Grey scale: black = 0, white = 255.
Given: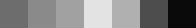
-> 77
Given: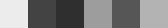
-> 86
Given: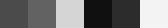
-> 44
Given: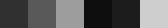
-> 28
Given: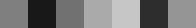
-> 45
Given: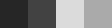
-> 219
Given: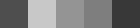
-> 126
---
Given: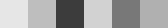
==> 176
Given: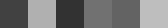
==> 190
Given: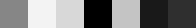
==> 47
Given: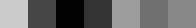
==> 135
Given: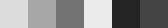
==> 68
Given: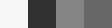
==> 103
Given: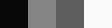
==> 250
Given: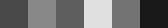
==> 24
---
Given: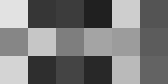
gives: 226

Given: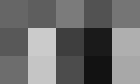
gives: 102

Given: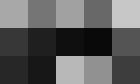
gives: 168

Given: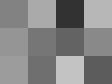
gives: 130

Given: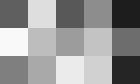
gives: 95

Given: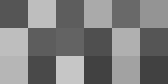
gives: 85
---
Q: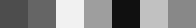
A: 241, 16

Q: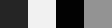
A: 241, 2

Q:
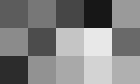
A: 232, 23

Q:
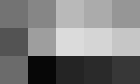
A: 219, 7

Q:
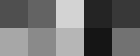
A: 211, 21

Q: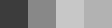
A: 199, 60

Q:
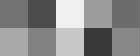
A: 240, 57

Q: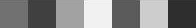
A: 240, 46
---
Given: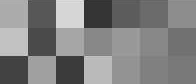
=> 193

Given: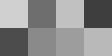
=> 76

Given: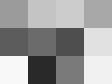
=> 92

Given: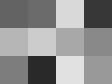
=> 182

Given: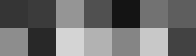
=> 141

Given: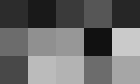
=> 108

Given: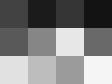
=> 89
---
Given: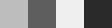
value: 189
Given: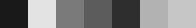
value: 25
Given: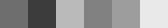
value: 110
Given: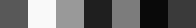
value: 88
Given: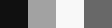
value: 16
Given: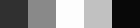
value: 48
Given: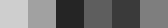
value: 206
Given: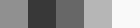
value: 144
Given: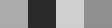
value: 171
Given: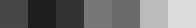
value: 71
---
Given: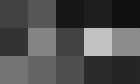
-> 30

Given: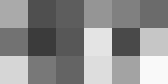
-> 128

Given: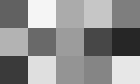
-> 198

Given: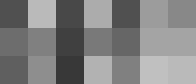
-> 156

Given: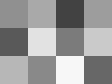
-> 66

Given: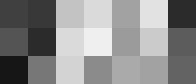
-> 226

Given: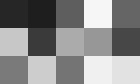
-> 246

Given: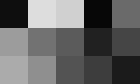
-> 7
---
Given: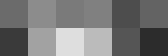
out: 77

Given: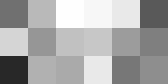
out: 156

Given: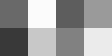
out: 93

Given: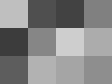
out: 206

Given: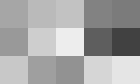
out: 94

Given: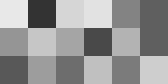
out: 179

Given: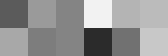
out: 180
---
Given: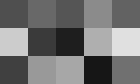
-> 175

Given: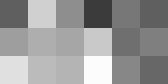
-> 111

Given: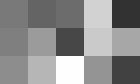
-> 202

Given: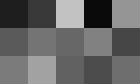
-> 129

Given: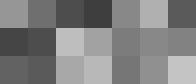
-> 136

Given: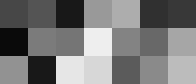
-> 104

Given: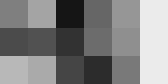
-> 143

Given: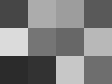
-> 103
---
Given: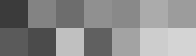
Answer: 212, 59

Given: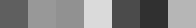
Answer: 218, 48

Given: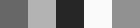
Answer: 250, 38

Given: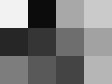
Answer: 242, 12

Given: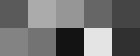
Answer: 228, 19

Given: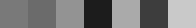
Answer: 201, 28

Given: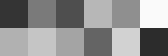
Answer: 250, 44
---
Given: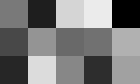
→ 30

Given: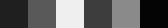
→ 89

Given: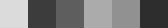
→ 60

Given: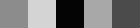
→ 212

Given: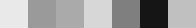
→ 154

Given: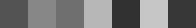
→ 135

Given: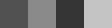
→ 138

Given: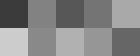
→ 130
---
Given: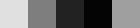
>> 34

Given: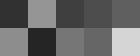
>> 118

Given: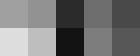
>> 19

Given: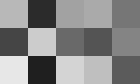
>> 212

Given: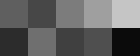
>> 64

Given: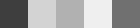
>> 177

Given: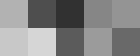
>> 91

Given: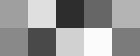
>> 209

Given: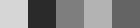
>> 126

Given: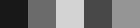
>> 211
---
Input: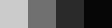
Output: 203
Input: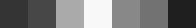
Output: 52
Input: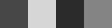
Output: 71
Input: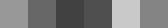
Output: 152
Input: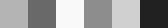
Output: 180
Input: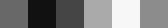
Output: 104
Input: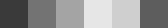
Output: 58
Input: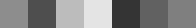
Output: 141
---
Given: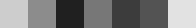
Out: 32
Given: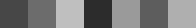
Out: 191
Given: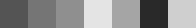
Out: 143
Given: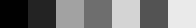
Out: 162
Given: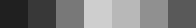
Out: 120
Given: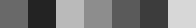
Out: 186
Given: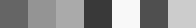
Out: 170
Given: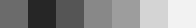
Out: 85
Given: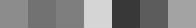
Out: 126
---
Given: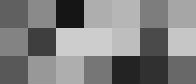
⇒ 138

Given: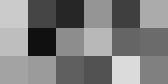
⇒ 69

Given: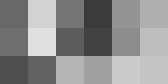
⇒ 210

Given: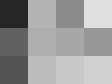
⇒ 180

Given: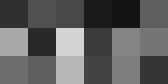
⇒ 80

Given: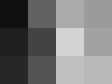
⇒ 97
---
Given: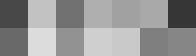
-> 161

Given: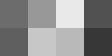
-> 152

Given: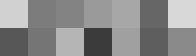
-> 167

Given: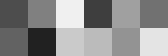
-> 62

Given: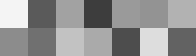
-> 154

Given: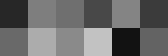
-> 72

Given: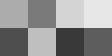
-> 122
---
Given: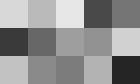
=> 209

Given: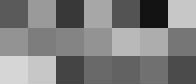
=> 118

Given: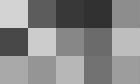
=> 190

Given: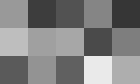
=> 126

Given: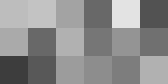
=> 112

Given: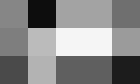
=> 155

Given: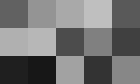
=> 64
